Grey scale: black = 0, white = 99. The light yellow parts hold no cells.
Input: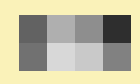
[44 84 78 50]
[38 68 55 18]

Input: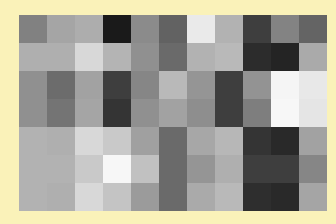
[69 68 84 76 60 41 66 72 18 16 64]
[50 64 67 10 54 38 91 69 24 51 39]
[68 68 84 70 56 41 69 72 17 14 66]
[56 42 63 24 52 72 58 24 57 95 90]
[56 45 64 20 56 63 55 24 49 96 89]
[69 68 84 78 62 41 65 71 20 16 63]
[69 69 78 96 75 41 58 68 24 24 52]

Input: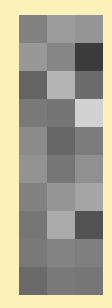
[41 47 46]
[50 60 58]
[59 52 23]
[39 70 42]
[47 45 81]
[54 40 48]
[57 46 56]
[50 58 64]
[46 66 32]
[47 51 49]

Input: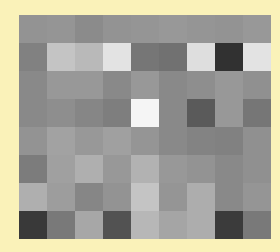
[22 47 65 32 71 64 67 23 47]
[57 58 54 57 58 59 58 57 59]
[50 76 72 88 46 44 86 19 88]
[53 59 59 53 59 53 55 59 56]
[53 55 52 49 95 53 35 59 46]
[57 63 59 62 58 53 51 50 56]
[48 62 68 59 69 59 57 53 56]
[68 61 52 57 76 58 67 53 58]

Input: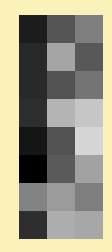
[18 67 65]
[11 33 49]
[16 64 34]
[16 32 45]
[18 70 77]
[8 32 83]
[0 35 63]
[51 60 49]

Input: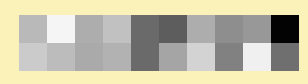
[79 73 66 69 41 64 82 50 93 43]
[72 95 67 75 41 36 67 55 59 1]
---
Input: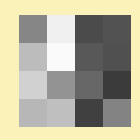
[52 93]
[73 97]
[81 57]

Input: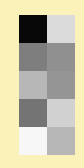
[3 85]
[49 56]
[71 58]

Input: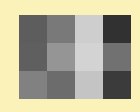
[36 47]
[37 58]
[50 42]

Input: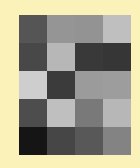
[33 58]
[28 71]
[80 23]

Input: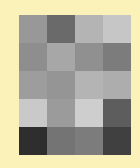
[59 41]
[55 65]
[61 58]

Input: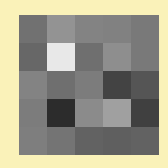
[44 57]
[40 90]
[51 43]

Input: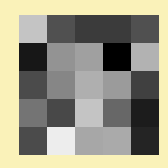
[76 31]
[9 57]
[29 52]

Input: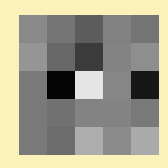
[53 45]
[58 40]
[47 2]

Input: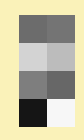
[42 45]
[82 73]
[49 40]
